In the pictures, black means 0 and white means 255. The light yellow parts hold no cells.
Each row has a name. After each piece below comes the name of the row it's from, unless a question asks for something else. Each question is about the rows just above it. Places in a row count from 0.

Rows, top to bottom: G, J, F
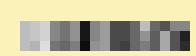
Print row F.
[189 180 221 116 104 125  14 146 156  74  64 104 125  94 168  84  44]
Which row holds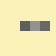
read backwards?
J
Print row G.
[189 198 210 134 116 146  23 134 156  74  74 104 189 104  84 134 134]

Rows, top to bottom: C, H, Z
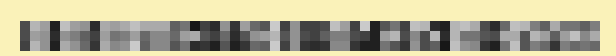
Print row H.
[ 76 158 146  44 146 126  96  65 158 116 126 158 105 136 136 105 158 170
  85  65 105  44  85 146 158 181  85 146  76  65  96 126 126  76  65  32
 158 181  76 136  76 181  44 181 116 116  85  76 170 170  85 181 158  96
 158 191 136 170]
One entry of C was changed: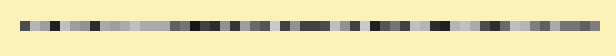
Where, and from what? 32, [158]
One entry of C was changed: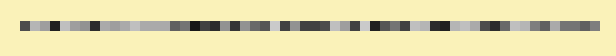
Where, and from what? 22, [158]
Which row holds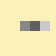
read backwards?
Z
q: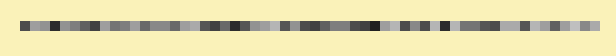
H
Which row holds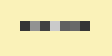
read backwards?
Z

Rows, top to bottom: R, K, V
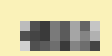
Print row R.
[188  80  58 122  91 165 100 197]
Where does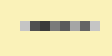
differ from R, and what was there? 0, [188]
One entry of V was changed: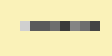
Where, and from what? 1, [80]
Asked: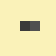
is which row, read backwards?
R
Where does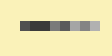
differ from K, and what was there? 1, [68]
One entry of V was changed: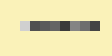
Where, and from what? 3, [110]

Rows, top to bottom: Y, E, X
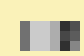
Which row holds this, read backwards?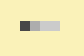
E
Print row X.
[113 203 203 173  48 134]
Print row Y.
[113 203 203 173  48  80]
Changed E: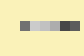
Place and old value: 2, [203]
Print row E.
[113 203 203 173  71  92]
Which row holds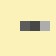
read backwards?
E

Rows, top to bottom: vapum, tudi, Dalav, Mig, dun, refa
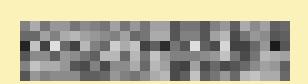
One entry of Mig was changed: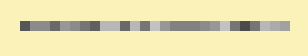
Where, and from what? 3, [96]
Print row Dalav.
[ 36 194  66 222 105  66 183 129 105 204 171 194  66  96  45 117  86 222
  96  75 213  66  66 105 151  27  86]
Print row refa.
[ 86 151 129 139 139 139  96  96 105 151 129 117 139 171 183  75  96 194
  96 117 151 105 183 194 171 171 105]

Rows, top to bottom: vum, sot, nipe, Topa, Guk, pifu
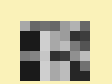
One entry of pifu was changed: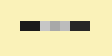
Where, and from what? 2, [207]
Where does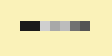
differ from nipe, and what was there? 5, [122]
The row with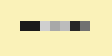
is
Guk

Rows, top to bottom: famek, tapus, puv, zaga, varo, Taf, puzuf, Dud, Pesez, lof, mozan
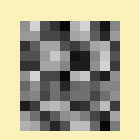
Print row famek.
[143 210  81  50   9 176 210  81  19 133]
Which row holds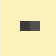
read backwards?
puv
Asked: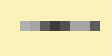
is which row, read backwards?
puv
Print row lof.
[153 112  50  93 143 153 123  70  39 165]
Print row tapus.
[153 153  70  70  50 165 176  93  39 153]
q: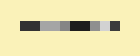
varo

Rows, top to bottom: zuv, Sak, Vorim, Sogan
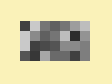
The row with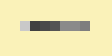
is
Vorim
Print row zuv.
[ 64 201 117  96 117 157 189]
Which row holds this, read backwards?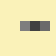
Sogan
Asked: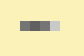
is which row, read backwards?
zuv
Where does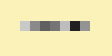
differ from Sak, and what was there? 5, [44]

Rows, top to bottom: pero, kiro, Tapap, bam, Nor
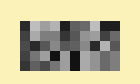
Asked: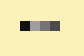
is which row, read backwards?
Nor
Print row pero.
[ 42 190 158 179  30  96 106 190  30  30]

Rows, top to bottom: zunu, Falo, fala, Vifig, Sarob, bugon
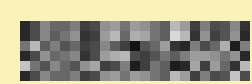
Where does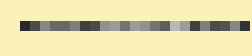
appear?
zunu
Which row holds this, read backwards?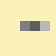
fala

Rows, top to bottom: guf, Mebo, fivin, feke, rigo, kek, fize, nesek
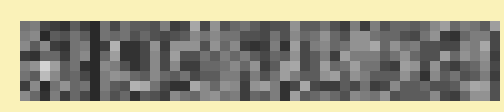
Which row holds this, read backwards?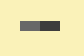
rigo
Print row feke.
[ 61  50 104 104  61 115 137  41 104 158  50  50  72 137  72 158  81  81
 115  92 125 104 125  92  72 104  92 146  72  92 125  61 158 125 125 125
  92 115 146 104  81  81 158 104 146 125 146  61]
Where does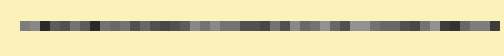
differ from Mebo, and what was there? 47, [72]
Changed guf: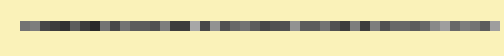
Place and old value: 16, [72]
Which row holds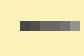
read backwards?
Mebo
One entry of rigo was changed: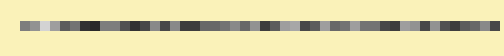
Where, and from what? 8, [137]
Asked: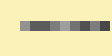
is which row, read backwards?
kek

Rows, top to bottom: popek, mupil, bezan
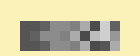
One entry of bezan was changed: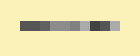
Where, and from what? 7, [75]
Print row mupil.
[ 85  97 140 140 129 171  75 189 207 151]
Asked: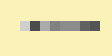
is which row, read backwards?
popek
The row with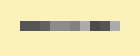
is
bezan
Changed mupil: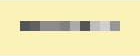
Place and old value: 6, [75]

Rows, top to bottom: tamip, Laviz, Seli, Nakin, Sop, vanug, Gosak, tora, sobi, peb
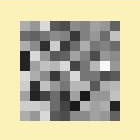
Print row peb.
[173 151 216  89  77 139 139 161 151  98]
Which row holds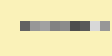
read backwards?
tamip
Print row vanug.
[216 173 139  57 130 216 119 119  77  89]

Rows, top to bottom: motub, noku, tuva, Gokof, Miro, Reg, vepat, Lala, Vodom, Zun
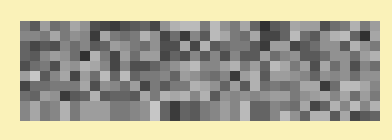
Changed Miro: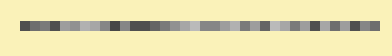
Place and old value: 32, [145]
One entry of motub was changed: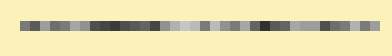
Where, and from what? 16, [186]
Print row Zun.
[134 166 122 134 177 122 157 157 157 122 122 134 145 198 100  59 100  90
 122 134 157 134 186 100 100 134 186 145 100 177 177  90 166  70  90 100]
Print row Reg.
[157 198  90 134 166  70 157 110 186 100 186 100 122 122 134 100 157 145
 122 110 134  59 157 177  90 157 157 145 134 100 145 134 145 110 145 145]
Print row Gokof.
[100  90 134 157 145 110  49 177 122  70 157 110 157 157  70 100  79 134
  90 134  79 134  90  90 157 110 134 145  90  90 110 145 145 110 157 177]

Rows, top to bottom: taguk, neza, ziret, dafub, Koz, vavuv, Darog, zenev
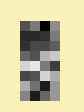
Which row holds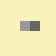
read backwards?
zenev
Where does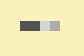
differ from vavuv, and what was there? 0, [72]
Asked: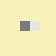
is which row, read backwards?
Koz
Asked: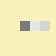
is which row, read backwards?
Koz
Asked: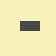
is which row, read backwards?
ziret
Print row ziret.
[49 72 72 93]
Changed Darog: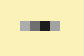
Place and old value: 3, [152]

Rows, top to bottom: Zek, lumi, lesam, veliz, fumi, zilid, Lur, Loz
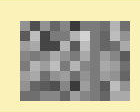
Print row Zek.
[146  80 146 102 134  58 123 123 111 180 111]
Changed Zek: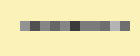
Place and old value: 2, [146]
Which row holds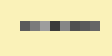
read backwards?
Lur
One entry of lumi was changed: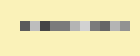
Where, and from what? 9, [189]
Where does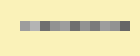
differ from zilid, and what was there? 1, [169]
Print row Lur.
[146 102  91  80 134  58 157 123  91 189 146]
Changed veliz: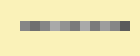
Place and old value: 1, [123]

